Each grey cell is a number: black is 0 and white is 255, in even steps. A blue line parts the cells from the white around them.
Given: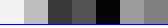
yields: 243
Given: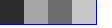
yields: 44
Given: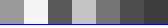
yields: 154
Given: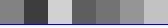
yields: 130
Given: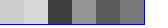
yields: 204
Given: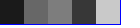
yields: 26
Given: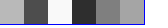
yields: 185
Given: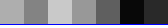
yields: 174
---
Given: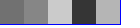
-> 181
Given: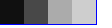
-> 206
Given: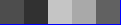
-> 97
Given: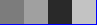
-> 195
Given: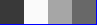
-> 104
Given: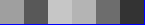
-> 51
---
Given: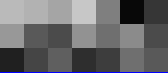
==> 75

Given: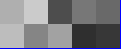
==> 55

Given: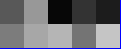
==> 197

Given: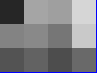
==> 201

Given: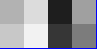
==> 124

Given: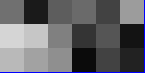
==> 19
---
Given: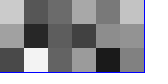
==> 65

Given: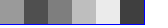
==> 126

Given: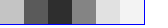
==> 132

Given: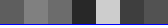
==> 82

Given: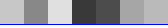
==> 136

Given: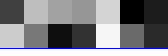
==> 28

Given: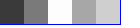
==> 167

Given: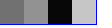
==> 146

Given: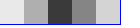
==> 175
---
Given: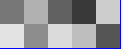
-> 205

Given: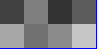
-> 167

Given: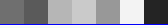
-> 152

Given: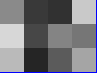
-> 215

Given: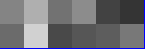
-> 66

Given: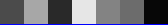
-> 131

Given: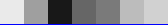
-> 122

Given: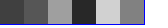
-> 209

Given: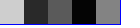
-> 131
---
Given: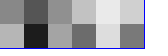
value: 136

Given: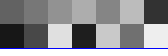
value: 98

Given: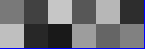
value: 121

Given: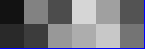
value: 18

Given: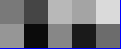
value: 121

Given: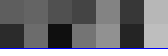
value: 94

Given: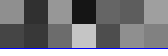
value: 143

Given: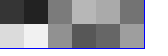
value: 53
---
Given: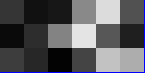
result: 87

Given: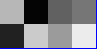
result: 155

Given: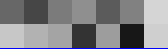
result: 23

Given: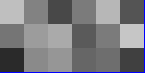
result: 123

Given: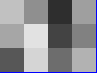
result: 67

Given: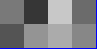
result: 171

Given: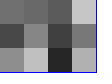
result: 64

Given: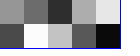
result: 88
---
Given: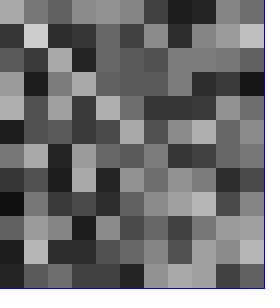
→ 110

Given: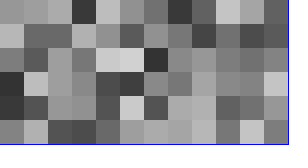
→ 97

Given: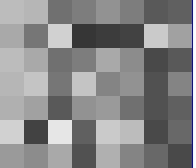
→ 96

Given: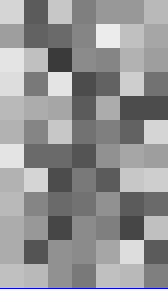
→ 185

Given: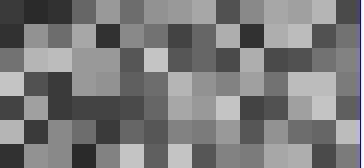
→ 74

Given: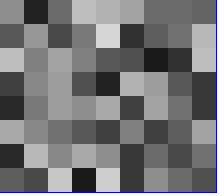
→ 100

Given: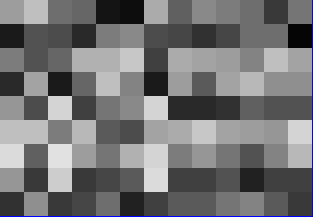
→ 117

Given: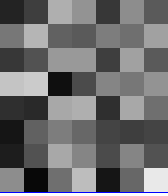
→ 90
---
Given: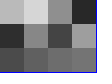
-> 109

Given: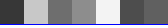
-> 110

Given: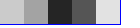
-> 37

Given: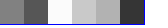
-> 251

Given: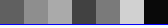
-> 170

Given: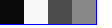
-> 76
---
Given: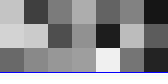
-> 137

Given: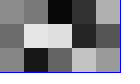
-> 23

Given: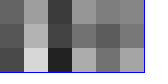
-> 215

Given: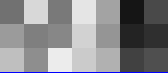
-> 142

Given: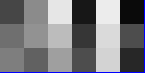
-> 97

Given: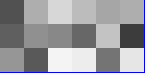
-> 89

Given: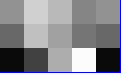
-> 65

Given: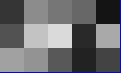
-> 147

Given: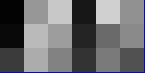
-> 172
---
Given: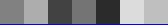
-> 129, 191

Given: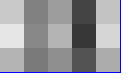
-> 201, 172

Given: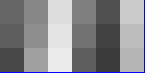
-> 102, 181

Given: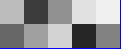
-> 188, 130

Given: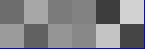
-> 109, 69

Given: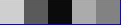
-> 207, 130
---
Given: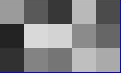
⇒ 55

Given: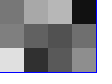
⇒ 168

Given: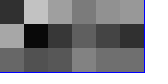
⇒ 123

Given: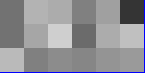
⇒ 128

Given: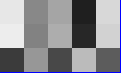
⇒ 165

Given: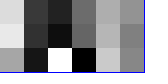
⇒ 108
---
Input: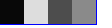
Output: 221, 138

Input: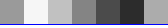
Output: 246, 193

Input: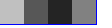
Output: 192, 129

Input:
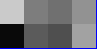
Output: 202, 162

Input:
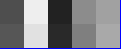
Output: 238, 225

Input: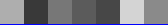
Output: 212, 174

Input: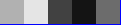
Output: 229, 177
